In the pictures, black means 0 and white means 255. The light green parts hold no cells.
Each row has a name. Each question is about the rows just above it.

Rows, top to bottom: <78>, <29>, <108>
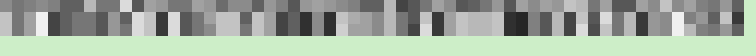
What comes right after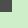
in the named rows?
[195]
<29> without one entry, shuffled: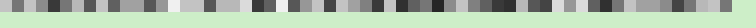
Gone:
[172]
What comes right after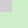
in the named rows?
[161]
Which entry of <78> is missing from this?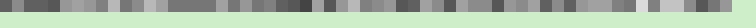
[108]
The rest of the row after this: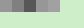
[151 139 128 96 96 184 68 87 118 161 139 87 96 118 151 87 161 139 161 151 195 184 118 161 87 87 161 139 195 139 161 128 118 151 96]

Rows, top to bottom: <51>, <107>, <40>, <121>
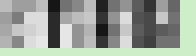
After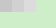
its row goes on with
[42 230 147 179 22 114 199 92 73 92 102]
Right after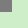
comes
[220]
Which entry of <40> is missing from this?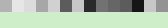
[73]
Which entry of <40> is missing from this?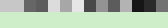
[209]
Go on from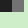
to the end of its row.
[147 92 52 158 102]
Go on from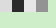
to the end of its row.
[179 22 114 199 92 73 92 102]

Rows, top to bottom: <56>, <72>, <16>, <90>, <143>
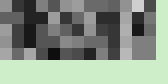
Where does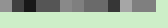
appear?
<90>
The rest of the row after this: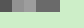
[97 146 207 75]
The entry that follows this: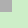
[24]
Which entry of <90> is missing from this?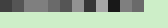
[137]
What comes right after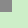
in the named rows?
[127]
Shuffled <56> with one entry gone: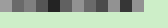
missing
[207]

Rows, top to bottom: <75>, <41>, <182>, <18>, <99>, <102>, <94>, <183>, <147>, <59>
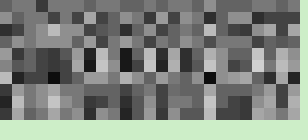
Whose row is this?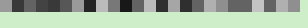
<99>
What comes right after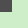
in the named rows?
[120]
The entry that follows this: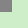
[87]
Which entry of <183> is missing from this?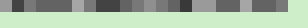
[108]

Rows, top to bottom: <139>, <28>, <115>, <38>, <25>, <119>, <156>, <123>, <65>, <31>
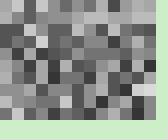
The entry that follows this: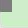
[176]
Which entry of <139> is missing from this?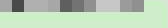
[106]
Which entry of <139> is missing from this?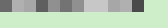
[155]
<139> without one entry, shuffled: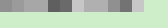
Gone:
[74]

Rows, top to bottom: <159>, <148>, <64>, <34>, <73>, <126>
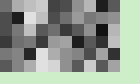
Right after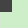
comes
[77]
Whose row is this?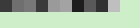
<34>

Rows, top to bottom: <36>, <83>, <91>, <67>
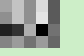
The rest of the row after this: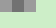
[102]
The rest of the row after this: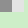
[90]
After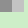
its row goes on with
[143 228 90]

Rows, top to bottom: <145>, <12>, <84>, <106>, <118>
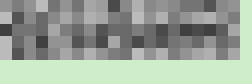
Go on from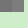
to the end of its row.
[105 147 105 125]
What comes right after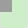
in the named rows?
[74]
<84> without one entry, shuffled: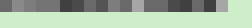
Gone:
[93]

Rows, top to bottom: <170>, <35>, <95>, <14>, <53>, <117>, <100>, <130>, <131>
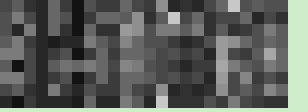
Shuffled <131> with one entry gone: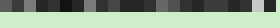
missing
[28]
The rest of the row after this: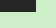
[28 103 39 39 123 92 39 200 49 49 49 80 59 123 71 59 49 49]
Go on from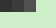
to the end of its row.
[123 92]
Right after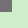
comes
[103]

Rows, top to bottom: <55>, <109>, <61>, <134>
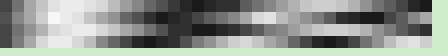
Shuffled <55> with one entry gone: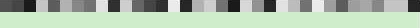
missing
[57]
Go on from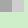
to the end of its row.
[247 235 225 197 167 146 102 81 48 26 38 48 69 93 114 134 167 215 225 188 167 146 123 93 48 38 26 26 69 93 134 167]

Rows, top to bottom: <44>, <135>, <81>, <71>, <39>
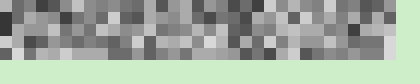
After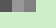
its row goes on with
[75 108 64 205 140 181 140 129 205 117 129 86 98 151]
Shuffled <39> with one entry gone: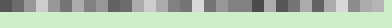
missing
[161]

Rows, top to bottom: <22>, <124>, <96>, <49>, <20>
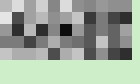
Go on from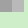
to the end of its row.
[143 161 196 58 123 68 46]
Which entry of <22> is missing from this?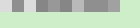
[208]
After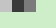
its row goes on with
[68 46]
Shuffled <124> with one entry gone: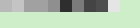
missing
[58]
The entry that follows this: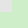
[77]
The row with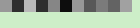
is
<96>
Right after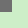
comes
[88]

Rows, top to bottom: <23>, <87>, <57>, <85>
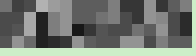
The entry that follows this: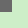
[33]
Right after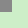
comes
[75]
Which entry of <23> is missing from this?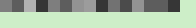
[64]
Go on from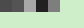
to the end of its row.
[147 24 54 84 75 75 114 93 147 75 43]
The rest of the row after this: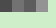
[75 43]

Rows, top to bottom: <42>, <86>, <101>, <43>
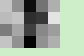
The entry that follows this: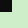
[115]
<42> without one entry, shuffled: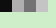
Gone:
[145]
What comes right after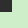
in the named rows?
[55]

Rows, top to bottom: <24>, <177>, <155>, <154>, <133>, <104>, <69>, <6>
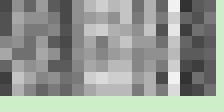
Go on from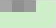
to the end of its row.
[91 91 134 167 155 185 185 134 155 122 206 73 62 91]
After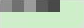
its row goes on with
[134 167 122 167 196 155 155 112 196 101 73 91]
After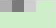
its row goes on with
[101 82 122]

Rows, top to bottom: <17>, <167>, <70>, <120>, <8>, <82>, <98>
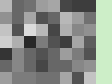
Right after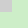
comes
[175]
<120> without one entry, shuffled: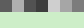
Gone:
[40]
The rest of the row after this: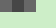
[103 135 145]
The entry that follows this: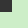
[135]
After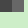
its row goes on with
[103 135 145]

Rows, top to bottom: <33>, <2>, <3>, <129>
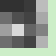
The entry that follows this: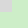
[101]
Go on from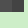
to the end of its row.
[168]
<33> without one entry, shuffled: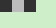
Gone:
[58]
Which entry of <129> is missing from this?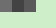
[178]

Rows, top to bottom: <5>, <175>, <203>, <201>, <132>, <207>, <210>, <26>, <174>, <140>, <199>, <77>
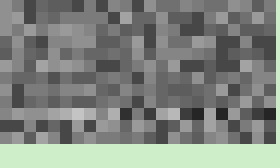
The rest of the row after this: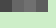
[112 93 93 112 123 112 71 133 102 112 102 93 112 93 112 154 102 144]
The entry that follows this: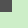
[112]

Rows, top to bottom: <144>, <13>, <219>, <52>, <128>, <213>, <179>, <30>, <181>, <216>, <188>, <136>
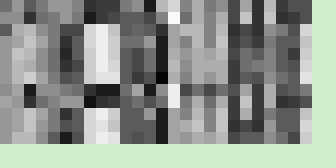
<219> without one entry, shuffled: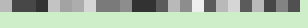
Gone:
[102]
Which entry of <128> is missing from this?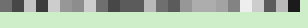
[39]

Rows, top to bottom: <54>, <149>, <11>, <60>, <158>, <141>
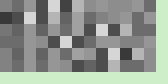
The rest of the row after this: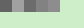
[150 108 150]
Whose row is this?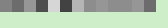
<54>
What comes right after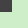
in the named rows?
[181]
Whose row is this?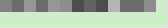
<141>
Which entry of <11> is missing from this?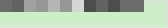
[118]

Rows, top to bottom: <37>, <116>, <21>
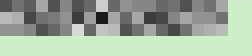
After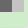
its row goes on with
[186 81 113 166 104 71 113 166 175 186]
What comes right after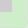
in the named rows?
[104]
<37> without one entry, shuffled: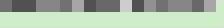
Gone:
[93]
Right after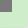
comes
[145]
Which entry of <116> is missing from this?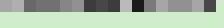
[157]

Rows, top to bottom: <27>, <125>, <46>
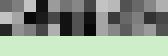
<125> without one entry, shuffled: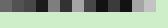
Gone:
[8]
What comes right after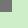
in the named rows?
[135]
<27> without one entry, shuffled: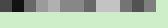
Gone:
[185]
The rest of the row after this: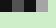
[59 104 126 50 71]
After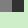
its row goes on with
[71]

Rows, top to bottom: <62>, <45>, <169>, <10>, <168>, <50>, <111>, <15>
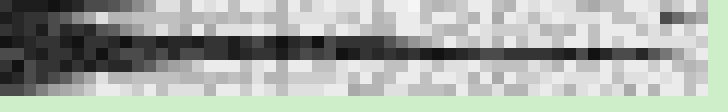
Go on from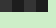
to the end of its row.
[52 40 40 75 95 139 160 169 204 235 235 235 192 223 235 181 235 235 192 192 223 235 223 223 192 192 235 223 192 223 223 235 204 192 192 192 223 204 181 235 192 192 235 204 235 235 204 235 192 181 192]
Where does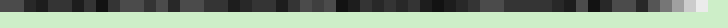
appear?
<168>
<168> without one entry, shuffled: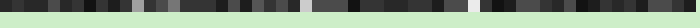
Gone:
[63]
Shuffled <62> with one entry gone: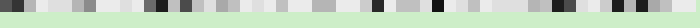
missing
[246]
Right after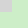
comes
[181]

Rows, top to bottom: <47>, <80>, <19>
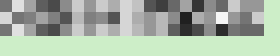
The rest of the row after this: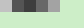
[53 139 104 203 151 151]
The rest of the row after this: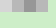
[94 44 74 139 44 116 104 104]

